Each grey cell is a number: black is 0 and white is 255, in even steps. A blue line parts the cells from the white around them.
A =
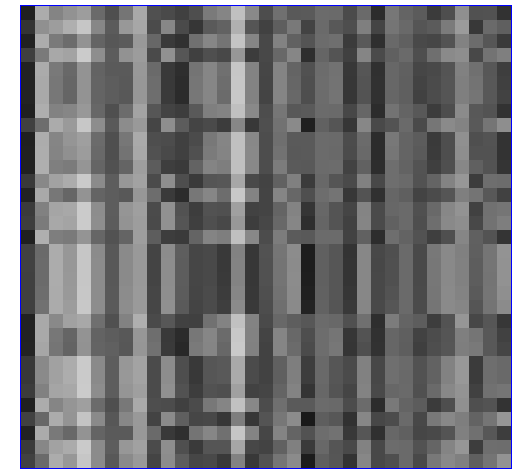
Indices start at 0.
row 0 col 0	32
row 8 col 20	32
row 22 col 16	131
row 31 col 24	130
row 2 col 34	58
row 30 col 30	84
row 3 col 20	46
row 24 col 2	117
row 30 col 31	128
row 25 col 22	86
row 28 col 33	83
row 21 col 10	144
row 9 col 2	133
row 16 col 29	63
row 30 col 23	56
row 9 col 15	192
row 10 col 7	115
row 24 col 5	100
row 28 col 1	172
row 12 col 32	60
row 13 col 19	103
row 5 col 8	151
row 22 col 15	193
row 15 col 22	84
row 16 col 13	132
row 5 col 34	64
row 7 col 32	88
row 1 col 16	85
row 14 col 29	105
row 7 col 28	88
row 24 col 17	66
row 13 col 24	83
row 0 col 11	64
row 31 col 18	97
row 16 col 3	122
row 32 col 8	153
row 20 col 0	64
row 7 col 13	127
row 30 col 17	70
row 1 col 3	175

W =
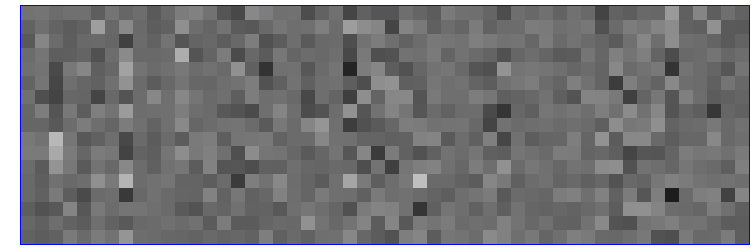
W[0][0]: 114
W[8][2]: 88
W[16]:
[98, 93, 97, 122, 106, 123, 114, 149, 109, 107, 103, 102, 99, 105, 100, 103, 98, 126, 96, 106, 98, 111, 112, 135, 103, 92, 82, 126, 133, 92, 118, 115, 108, 138, 129, 111, 120, 101, 111, 127, 122, 105, 104, 110, 120, 82, 79, 122, 105, 106, 123, 94]
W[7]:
[103, 125, 84, 120, 93, 127, 115, 155, 109, 111, 112, 125, 110, 107, 88, 83, 75, 111, 132, 110, 76, 83, 109, 145, 85, 114, 132, 117, 86, 107, 98, 108, 109, 74, 53, 103, 95, 118, 113, 118, 110, 126, 112, 139, 113, 135, 84, 101, 94, 55, 102, 97]
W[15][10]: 112
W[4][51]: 116
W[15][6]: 98
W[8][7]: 124
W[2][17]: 81
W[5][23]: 94
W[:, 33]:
[101, 98, 121, 100, 80, 93, 118, 74, 68, 127, 96, 110, 134, 123, 111, 108, 138]
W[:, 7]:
[102, 137, 65, 138, 162, 146, 84, 155, 124, 72, 67, 136, 180, 57, 117, 89, 149]
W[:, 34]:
[77, 108, 114, 81, 147, 113, 95, 53, 114, 70, 93, 145, 121, 89, 95, 129, 129]
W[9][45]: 105
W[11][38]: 103
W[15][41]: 137
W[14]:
[94, 82, 88, 132, 87, 121, 108, 117, 116, 111, 106, 90, 83, 105, 100, 113, 98, 99, 88, 111, 118, 110, 101, 81, 123, 132, 129, 113, 53, 96, 116, 110, 97, 111, 95, 114, 102, 99, 103, 99, 105, 112, 93, 143, 144, 132, 108, 106, 102, 125, 112, 95]
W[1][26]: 69
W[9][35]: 113
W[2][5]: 106
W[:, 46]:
[154, 140, 141, 76, 52, 136, 85, 84, 99, 93, 100, 102, 129, 29, 108, 127, 79]
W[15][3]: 98
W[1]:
[98, 111, 99, 92, 98, 158, 104, 137, 106, 93, 97, 143, 109, 101, 115, 91, 88, 105, 118, 110, 112, 127, 108, 157, 141, 133, 69, 132, 121, 96, 109, 101, 123, 98, 108, 108, 124, 122, 111, 114, 119, 81, 107, 124, 118, 132, 140, 98, 95, 145, 90, 89]
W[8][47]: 106
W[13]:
[105, 97, 122, 93, 74, 107, 110, 57, 104, 113, 106, 101, 100, 130, 98, 119, 97, 103, 130, 110, 101, 122, 111, 110, 96, 122, 110, 113, 107, 100, 94, 110, 116, 123, 89, 107, 105, 102, 124, 128, 111, 129, 97, 124, 86, 126, 29, 107, 126, 129, 66, 133]
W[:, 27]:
[110, 132, 98, 114, 82, 95, 136, 117, 125, 98, 97, 117, 120, 113, 113, 88, 126]
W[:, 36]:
[104, 124, 103, 109, 119, 125, 104, 95, 110, 93, 112, 119, 108, 105, 102, 104, 120]
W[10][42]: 95
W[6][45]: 119
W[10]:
[122, 122, 169, 123, 102, 123, 119, 67, 99, 94, 117, 141, 121, 128, 112, 79, 140, 117, 115, 103, 90, 102, 116, 86, 134, 59, 123, 97, 82, 97, 114, 108, 117, 96, 93, 117, 112, 106, 124, 123, 100, 104, 95, 69, 86, 85, 100, 124, 118, 120, 112, 122]
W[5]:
[99, 117, 70, 111, 102, 97, 112, 146, 107, 92, 104, 116, 103, 102, 110, 114, 125, 82, 96, 114, 96, 110, 113, 94, 78, 142, 146, 95, 97, 118, 111, 114, 100, 93, 113, 119, 125, 108, 100, 127, 113, 100, 60, 127, 110, 99, 136, 110, 108, 96, 116, 104]
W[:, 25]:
[85, 133, 124, 79, 134, 142, 100, 114, 90, 100, 59, 115, 94, 122, 132, 92, 92]

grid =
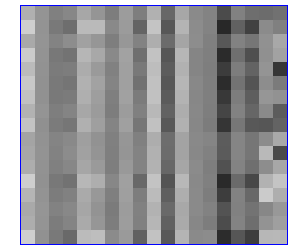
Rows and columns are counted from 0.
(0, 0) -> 176
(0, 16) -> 110
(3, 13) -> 127
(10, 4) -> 161
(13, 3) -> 129
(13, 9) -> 187
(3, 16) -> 79
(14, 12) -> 138
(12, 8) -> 104
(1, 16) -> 65
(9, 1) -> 146
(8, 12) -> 135
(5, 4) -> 177
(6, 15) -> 125
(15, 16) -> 110
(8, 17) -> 86
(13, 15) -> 130
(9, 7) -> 150
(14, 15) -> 129
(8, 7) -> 160
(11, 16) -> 111
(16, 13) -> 140
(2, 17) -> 145
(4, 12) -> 133
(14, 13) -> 130
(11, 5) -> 154
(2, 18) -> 168
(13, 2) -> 124
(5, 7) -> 160
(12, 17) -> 178
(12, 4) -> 183
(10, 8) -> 131
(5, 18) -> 123
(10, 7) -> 149
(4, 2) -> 123
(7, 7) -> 156
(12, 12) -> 137

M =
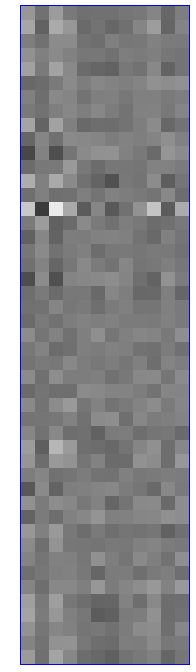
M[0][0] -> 151
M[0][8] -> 120
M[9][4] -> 136
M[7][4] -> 126
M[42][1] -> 121
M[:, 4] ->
[112, 106, 114, 119, 107, 125, 115, 126, 105, 136, 138, 120, 113, 127, 91, 138, 124, 128, 137, 135, 120, 122, 130, 127, 127, 125, 125, 139, 118, 113, 112, 111, 117, 124, 128, 120, 135, 109, 118, 119, 120, 127, 110, 119, 117, 120, 109]
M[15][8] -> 120
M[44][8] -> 139
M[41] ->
[133, 110, 136, 136, 127, 151, 124, 133, 141, 152, 130, 153]
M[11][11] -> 123
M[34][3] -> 126
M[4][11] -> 116
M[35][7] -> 116
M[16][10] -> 129
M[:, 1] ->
[113, 98, 113, 128, 122, 108, 110, 114, 100, 133, 130, 120, 128, 128, 59, 156, 134, 138, 131, 140, 122, 114, 122, 117, 131, 122, 112, 116, 115, 117, 114, 95, 109, 133, 138, 123, 123, 128, 111, 117, 119, 110, 121, 123, 118, 114, 112]
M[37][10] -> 98
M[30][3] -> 110
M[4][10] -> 99
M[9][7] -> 130
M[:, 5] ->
[113, 115, 110, 119, 102, 135, 127, 135, 110, 133, 145, 108, 100, 116, 134, 122, 129, 109, 123, 137, 105, 111, 126, 143, 124, 120, 127, 136, 130, 139, 98, 109, 130, 115, 132, 130, 148, 122, 116, 144, 102, 151, 101, 92, 120, 110, 104]
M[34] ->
[88, 138, 99, 126, 128, 132, 135, 124, 118, 105, 136, 122]
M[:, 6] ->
[113, 103, 127, 113, 98, 131, 128, 124, 109, 125, 146, 119, 81, 129, 89, 113, 130, 120, 115, 141, 134, 123, 129, 118, 129, 125, 113, 131, 115, 142, 123, 104, 107, 114, 135, 102, 128, 111, 121, 126, 123, 124, 102, 96, 113, 108, 96]
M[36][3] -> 129
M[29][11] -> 131
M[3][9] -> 127
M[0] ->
[151, 113, 156, 121, 112, 113, 113, 118, 120, 133, 103, 126]
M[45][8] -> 125
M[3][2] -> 138
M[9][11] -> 129
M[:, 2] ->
[156, 170, 139, 138, 163, 122, 137, 127, 162, 112, 79, 121, 169, 111, 235, 97, 99, 114, 102, 80, 107, 133, 114, 130, 108, 120, 141, 111, 139, 119, 136, 182, 153, 113, 99, 141, 110, 153, 147, 129, 127, 136, 158, 151, 134, 146, 164]
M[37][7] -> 117
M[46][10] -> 102
